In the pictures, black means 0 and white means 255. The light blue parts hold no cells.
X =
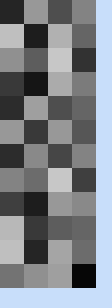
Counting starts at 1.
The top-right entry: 131
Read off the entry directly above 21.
93
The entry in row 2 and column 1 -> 191
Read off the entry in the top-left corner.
37
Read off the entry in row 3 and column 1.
144
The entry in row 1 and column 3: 78
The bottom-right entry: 6

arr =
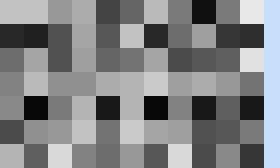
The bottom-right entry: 54
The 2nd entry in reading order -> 194
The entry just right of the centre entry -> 202
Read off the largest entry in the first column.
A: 194
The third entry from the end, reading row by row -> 75
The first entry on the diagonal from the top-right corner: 232
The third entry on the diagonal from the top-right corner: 87
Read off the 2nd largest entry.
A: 225
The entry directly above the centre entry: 115
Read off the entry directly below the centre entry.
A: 180
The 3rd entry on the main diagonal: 81
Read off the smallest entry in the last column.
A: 24
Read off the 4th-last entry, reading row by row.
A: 217
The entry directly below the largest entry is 46

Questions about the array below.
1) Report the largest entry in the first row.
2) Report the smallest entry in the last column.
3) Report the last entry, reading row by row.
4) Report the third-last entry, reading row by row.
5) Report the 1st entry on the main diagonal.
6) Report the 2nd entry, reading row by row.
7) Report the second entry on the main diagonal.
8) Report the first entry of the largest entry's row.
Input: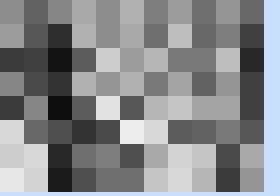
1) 176
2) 39
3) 148
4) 183
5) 141
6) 98
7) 86
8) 217

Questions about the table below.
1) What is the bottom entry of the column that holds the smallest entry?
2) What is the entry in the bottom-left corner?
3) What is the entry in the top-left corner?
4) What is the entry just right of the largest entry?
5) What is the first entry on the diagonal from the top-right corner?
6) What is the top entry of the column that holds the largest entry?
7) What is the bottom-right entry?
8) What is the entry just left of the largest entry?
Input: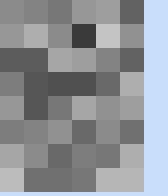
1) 119
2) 188
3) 139
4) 145
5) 98
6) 158
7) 182
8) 58

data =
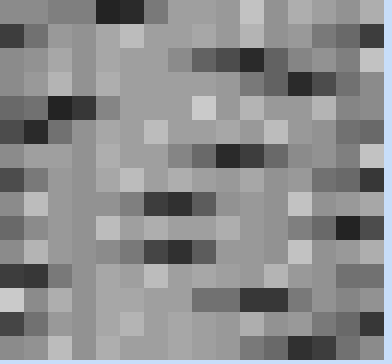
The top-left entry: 139
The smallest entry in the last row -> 48
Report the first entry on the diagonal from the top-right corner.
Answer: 174
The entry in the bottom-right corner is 139
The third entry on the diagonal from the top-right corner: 146
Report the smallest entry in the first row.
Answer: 35
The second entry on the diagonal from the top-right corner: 105
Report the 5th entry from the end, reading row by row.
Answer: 105
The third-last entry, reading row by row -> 61
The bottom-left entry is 139
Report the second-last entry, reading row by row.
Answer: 113
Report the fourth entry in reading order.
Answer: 127
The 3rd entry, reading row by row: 127
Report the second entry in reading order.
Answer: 139
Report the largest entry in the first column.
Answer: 202

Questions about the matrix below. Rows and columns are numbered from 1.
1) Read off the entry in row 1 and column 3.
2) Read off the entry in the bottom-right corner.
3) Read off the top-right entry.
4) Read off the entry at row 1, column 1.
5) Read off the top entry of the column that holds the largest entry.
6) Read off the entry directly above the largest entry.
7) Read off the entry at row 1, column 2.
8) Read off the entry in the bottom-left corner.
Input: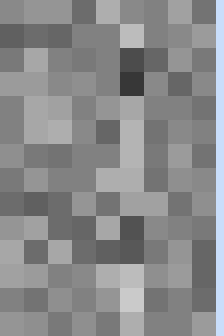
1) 149
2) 155
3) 115
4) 137
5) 137
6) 188
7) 149
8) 149

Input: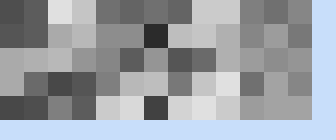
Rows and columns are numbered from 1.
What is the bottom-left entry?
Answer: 72
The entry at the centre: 149
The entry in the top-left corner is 78
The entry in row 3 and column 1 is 170
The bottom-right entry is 163
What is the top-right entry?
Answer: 134
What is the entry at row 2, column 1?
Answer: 85
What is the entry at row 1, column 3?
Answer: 224
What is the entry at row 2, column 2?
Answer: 92
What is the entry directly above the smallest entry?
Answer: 112
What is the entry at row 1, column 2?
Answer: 92
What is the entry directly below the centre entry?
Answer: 190
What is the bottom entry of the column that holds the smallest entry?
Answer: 65
